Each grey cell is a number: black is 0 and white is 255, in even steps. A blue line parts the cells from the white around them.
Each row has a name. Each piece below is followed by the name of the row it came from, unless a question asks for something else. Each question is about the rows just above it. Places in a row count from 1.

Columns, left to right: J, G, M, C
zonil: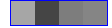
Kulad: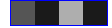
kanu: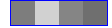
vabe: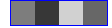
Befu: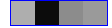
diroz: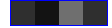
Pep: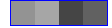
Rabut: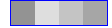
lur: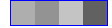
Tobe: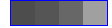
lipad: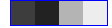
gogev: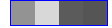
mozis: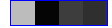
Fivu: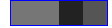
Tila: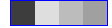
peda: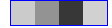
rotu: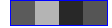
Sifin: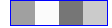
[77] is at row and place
Tobe, 1
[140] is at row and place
Befu, 3
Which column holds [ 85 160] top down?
C

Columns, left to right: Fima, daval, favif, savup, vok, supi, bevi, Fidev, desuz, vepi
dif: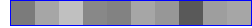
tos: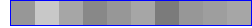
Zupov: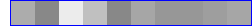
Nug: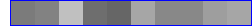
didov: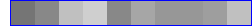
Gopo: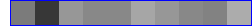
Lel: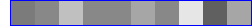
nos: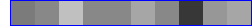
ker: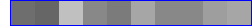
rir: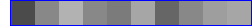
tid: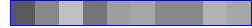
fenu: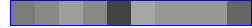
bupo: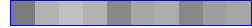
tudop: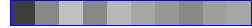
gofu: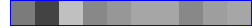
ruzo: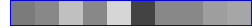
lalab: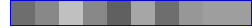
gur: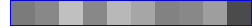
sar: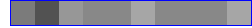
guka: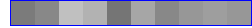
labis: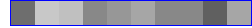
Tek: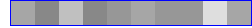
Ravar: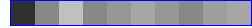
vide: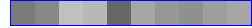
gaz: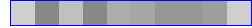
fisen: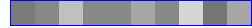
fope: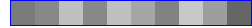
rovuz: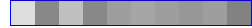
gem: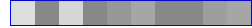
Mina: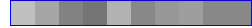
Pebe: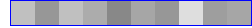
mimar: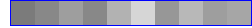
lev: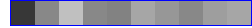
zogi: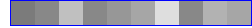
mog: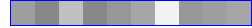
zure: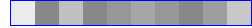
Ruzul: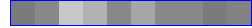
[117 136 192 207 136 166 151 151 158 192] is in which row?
didov
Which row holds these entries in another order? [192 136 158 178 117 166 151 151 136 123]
guka
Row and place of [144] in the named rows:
vide, 8
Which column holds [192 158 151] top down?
vok
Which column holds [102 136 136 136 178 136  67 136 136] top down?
daval

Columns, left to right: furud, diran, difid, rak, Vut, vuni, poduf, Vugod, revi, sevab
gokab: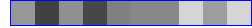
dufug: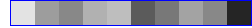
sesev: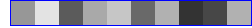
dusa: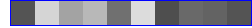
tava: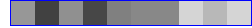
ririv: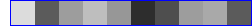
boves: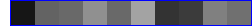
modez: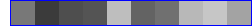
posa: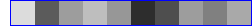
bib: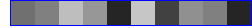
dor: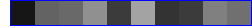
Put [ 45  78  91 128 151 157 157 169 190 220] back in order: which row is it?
posa
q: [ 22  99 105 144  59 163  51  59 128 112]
dor
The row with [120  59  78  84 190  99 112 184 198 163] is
modez

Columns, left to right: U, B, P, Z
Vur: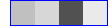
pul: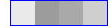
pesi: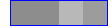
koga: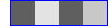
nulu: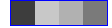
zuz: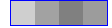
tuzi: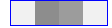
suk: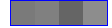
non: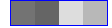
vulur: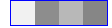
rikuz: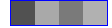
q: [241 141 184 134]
vulur
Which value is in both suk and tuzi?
[141]
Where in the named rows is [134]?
vulur, 4
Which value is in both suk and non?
[101]
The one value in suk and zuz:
[128]

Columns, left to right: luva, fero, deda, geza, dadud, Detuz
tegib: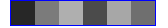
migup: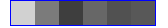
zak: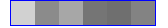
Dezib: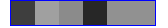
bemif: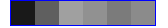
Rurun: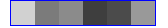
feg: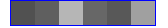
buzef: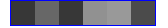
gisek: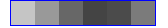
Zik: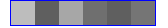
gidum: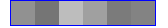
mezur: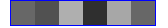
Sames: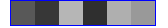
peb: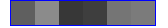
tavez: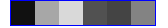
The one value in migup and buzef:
[103]
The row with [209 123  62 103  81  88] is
migup

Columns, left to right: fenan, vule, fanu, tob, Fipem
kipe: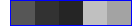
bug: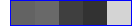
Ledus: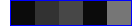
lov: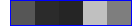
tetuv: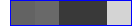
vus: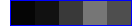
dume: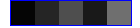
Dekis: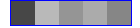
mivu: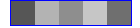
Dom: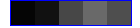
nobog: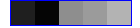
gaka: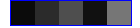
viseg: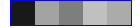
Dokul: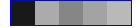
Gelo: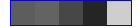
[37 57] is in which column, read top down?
fanu
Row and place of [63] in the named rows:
bug, 3
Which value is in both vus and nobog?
[5]

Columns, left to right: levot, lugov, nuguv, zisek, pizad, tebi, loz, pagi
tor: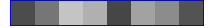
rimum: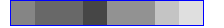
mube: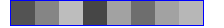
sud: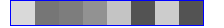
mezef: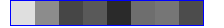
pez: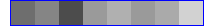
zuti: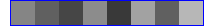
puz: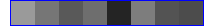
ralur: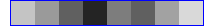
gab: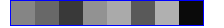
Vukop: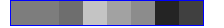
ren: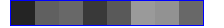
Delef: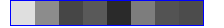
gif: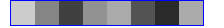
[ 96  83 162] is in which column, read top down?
loz
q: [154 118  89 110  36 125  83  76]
puz
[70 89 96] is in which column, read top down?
nuguv

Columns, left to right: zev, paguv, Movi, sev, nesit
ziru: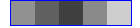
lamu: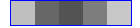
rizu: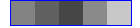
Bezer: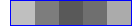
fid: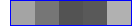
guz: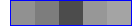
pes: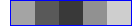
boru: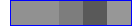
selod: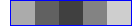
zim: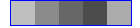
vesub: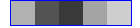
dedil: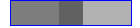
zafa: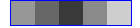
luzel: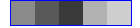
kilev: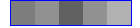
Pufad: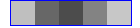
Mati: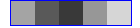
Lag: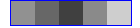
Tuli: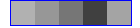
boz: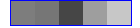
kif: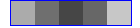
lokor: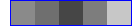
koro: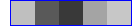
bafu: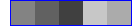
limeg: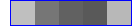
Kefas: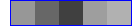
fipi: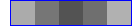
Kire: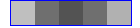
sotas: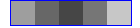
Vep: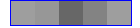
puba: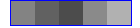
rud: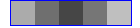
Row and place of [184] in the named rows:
limeg, 5
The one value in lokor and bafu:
[199]
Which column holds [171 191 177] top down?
zev

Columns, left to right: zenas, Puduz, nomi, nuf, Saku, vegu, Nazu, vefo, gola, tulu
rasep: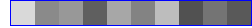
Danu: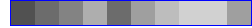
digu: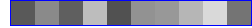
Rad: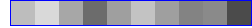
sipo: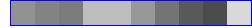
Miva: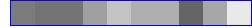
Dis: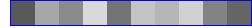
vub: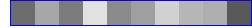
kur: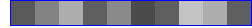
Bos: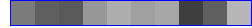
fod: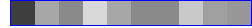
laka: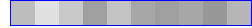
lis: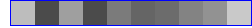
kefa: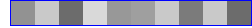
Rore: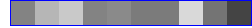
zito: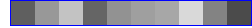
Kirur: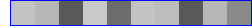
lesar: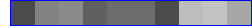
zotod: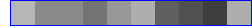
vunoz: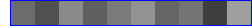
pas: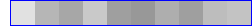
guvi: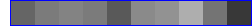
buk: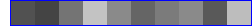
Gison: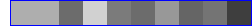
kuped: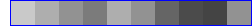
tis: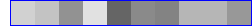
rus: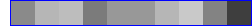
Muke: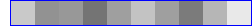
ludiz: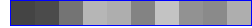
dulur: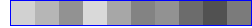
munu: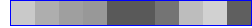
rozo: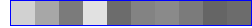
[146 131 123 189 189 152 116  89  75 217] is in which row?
sipo
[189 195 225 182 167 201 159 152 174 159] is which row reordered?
pas

